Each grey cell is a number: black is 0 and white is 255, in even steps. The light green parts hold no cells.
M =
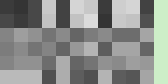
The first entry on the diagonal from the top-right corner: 66
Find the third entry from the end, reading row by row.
93
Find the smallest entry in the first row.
52
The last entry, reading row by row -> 165
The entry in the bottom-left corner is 186
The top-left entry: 59
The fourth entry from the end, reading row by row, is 180
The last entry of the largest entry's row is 80
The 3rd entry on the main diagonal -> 145
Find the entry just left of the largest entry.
194
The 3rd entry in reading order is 72

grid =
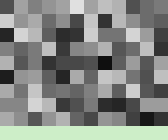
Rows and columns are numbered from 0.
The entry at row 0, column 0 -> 80
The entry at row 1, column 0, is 205
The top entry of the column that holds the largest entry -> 224
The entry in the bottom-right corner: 51
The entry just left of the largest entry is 162
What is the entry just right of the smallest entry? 94
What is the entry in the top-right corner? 122
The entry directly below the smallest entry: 197
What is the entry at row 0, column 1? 162
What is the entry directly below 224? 72
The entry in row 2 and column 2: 184
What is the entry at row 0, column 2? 128
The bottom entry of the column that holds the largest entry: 100
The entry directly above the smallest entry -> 178
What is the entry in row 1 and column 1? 148
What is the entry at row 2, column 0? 37
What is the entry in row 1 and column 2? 170
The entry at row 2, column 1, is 212
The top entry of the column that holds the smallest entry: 191
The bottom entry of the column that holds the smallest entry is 148
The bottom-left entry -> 170
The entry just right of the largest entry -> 162

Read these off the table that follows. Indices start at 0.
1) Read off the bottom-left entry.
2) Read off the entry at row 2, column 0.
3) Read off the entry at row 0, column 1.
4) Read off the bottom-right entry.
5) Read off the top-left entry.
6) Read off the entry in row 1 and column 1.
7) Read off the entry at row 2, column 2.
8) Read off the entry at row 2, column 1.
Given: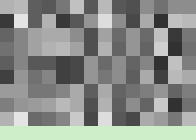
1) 178
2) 100
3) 185
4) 185
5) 178
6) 228
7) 162
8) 133

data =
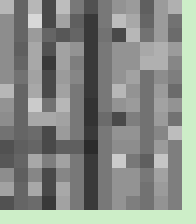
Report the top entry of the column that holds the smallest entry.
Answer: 81
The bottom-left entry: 81
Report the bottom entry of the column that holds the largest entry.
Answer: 107
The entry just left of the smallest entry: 95
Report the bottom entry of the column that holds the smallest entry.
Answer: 57
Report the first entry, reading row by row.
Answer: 183
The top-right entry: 176
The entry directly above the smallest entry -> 57
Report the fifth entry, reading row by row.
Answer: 189
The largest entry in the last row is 162
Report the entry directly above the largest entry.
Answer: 183
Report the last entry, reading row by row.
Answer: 126
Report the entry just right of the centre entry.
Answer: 120
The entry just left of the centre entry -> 120
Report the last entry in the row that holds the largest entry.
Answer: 114
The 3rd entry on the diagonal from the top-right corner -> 114
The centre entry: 51
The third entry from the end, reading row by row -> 114
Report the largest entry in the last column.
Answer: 189
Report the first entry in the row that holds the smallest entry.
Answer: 81
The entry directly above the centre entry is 57
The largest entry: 216
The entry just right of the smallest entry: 120
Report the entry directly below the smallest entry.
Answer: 57
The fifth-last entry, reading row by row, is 147

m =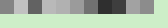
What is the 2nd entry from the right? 162
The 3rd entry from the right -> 62
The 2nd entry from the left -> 193
